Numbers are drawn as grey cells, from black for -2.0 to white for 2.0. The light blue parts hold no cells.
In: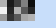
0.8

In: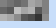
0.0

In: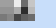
0.5

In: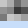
1.1

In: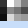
-1.2

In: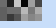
-0.3
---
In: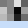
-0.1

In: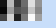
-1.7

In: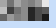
0.6

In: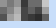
0.3

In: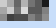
1.2

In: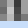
-0.1

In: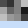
-0.8

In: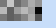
-0.1

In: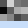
-0.7

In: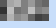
-0.6
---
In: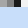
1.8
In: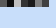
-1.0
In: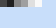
1.9
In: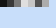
0.7
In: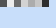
-1.3
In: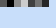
-1.4
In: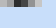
1.1
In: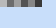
-1.1
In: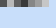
1.1
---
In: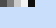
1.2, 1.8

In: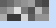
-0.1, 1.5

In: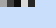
-1.8, 1.4

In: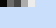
-0.9, 1.7

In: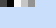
1.9, 1.9

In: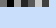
-1.4, 1.2
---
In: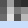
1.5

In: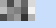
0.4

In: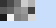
0.0

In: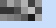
-0.6

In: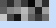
-0.5

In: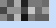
-0.1

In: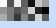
-0.9
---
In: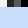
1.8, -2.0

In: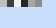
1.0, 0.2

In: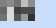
0.0, -1.2

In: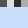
-0.7, 0.7

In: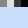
0.1, -1.9

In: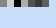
0.1, -0.5

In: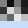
0.0, 1.0

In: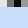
1.6, 0.4

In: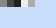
0.1, 0.7

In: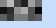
0.1, -0.5
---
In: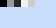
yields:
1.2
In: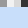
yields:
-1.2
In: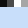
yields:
0.6
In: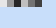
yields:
-1.0
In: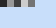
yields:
-0.2
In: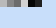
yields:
-1.5
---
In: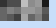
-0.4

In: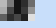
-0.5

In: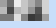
-0.1

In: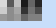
0.4

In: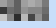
1.1

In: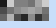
-0.4

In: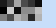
0.0

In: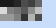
0.4

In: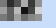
-0.1
